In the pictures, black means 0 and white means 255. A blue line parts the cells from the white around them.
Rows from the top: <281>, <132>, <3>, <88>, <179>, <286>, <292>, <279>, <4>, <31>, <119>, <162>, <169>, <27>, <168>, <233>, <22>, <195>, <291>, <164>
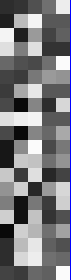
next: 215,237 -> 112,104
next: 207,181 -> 112,162
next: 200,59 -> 223,39
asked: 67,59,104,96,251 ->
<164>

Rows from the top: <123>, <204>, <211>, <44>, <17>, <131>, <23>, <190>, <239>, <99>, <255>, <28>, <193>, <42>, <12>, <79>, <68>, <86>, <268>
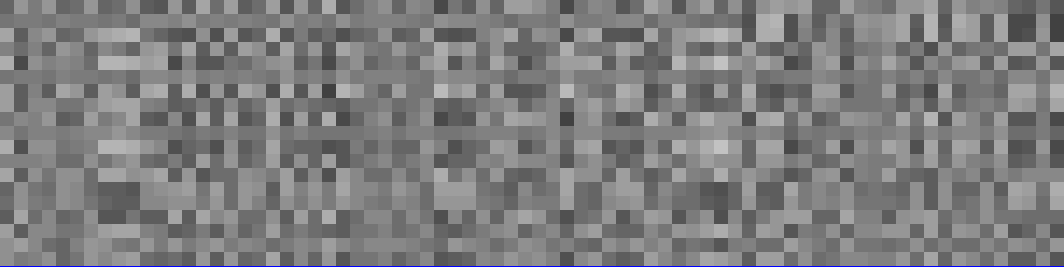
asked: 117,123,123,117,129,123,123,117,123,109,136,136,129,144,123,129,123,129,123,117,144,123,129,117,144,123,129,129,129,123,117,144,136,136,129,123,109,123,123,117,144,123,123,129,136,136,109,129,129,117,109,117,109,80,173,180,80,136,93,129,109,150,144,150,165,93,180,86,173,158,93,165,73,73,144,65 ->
<204>
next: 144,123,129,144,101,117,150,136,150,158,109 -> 101,109
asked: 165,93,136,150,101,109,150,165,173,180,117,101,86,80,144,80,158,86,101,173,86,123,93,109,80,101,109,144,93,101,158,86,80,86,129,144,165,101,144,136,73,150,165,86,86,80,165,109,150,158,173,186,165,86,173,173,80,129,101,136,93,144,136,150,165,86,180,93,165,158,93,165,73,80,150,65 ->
<211>

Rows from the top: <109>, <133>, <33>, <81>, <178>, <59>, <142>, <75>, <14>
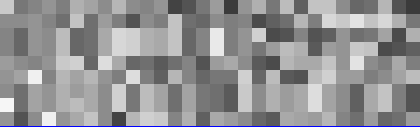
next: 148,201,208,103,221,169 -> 103,111
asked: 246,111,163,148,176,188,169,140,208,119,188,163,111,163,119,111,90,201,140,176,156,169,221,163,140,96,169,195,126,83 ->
<75>

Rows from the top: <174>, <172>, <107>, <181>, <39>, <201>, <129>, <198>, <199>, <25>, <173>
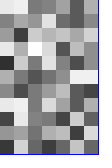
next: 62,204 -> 182,196
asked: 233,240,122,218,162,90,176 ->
<198>
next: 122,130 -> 162,90
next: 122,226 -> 130,77
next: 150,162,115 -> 176,189

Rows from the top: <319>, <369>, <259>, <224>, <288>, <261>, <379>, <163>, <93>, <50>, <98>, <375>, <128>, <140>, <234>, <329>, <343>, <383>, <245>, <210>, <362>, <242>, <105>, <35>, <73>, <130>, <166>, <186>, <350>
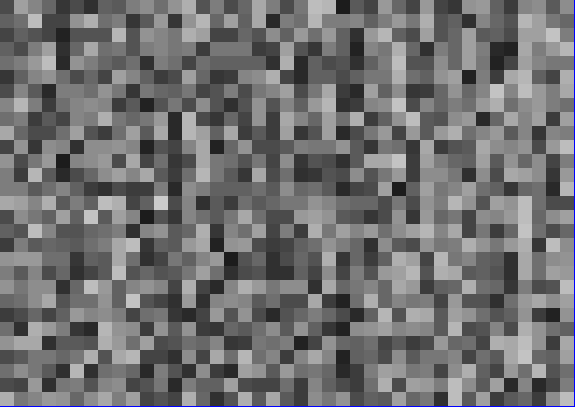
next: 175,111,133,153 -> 90,133
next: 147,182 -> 103,160
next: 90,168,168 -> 195,60

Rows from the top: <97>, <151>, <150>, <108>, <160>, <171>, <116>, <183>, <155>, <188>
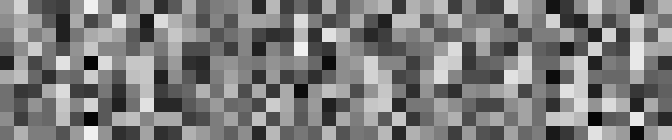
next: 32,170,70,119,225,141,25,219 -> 177,141
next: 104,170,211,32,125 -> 112,232
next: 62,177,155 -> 125,96

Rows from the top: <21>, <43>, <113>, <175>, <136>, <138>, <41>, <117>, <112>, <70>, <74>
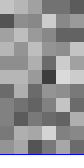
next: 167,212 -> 129,136
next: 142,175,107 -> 204,161
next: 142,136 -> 204,136

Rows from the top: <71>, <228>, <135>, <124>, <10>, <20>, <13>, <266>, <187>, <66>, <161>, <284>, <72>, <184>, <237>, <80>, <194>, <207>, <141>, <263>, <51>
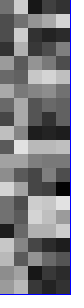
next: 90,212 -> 191,155
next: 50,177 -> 56,77
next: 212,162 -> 70,64

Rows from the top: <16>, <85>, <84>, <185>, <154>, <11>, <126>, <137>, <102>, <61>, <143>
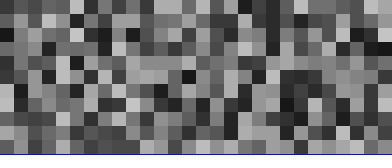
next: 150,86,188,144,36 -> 118,65
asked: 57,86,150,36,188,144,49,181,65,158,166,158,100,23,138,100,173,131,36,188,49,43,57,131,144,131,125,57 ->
<11>
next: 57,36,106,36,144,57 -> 36,150
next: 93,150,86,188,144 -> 36,118

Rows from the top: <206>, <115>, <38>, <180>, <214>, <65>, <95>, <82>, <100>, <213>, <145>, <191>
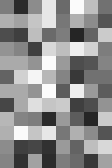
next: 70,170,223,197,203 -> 63,77
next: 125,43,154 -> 92,37

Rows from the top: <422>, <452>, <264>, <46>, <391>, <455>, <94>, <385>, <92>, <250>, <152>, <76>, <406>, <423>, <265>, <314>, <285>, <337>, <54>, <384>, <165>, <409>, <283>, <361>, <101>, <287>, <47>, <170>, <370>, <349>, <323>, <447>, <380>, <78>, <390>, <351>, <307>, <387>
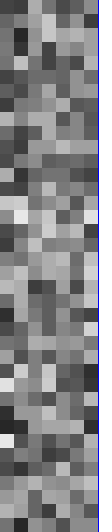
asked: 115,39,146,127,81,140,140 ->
<387>
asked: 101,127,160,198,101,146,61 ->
<452>
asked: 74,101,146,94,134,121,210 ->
<361>

